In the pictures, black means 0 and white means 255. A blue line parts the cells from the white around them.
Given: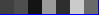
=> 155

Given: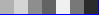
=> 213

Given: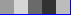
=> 188

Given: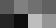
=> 149

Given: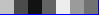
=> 194

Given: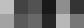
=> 184

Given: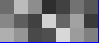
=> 210

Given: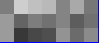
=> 192
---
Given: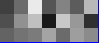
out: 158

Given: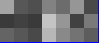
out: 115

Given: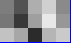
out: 181

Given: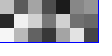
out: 227

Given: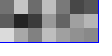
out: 145

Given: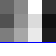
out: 234

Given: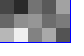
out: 169

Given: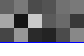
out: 75

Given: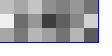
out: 182
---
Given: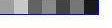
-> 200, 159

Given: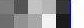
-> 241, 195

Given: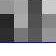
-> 202, 170

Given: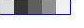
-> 241, 220

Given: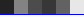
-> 231, 131

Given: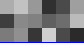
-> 207, 194

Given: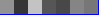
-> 195, 146
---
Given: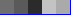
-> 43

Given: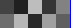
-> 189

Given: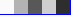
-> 88

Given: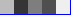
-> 126

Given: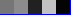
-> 33

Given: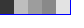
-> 157

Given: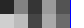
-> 53
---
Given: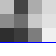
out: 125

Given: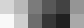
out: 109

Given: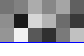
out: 88

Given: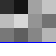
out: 134

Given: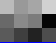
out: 34

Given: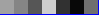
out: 86

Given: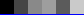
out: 137

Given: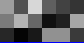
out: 24

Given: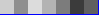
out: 220

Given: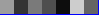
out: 122
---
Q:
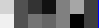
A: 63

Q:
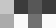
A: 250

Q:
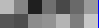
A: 199

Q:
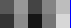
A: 215

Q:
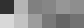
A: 114

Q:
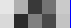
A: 195

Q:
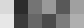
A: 175
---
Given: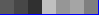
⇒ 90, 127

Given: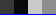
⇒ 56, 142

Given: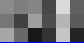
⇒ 139, 36

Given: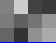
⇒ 129, 170

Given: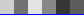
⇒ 207, 93

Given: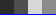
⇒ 43, 139

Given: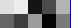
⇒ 223, 122

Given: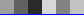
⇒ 159, 195

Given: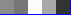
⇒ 139, 51
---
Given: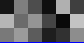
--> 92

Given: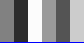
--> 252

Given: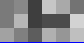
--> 93

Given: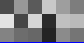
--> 103

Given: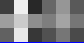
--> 55

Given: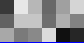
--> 137

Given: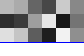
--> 93
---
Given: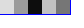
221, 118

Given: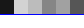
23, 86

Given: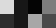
219, 74

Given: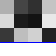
176, 34

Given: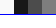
249, 126

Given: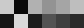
203, 42

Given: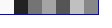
249, 136

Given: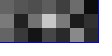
100, 41
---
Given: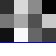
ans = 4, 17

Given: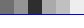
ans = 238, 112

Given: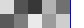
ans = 112, 90

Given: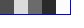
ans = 252, 78

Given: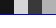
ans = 178, 21

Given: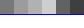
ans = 63, 120
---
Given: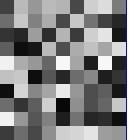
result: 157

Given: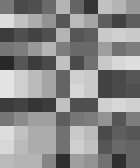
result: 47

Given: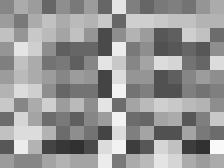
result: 156

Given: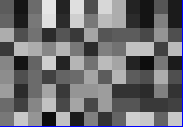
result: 100

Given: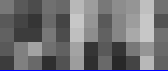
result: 184

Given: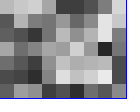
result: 87
